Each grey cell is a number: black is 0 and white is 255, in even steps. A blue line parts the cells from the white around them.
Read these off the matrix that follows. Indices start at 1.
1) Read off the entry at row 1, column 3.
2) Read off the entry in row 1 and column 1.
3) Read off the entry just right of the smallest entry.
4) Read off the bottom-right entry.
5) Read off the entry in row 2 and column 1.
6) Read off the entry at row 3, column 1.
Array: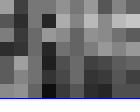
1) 119
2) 159
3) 58
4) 79
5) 86
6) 125

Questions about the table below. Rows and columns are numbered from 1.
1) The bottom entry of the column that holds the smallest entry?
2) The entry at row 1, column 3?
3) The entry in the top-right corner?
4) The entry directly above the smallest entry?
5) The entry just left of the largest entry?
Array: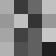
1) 31
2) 104
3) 192
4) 199
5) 96

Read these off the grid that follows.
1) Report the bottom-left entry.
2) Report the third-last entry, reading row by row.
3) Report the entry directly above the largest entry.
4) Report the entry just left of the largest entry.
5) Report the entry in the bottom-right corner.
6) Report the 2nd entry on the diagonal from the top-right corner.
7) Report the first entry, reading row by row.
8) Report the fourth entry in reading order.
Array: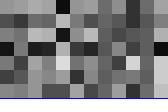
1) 135
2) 50
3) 177
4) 127
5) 191
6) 87
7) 149
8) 163
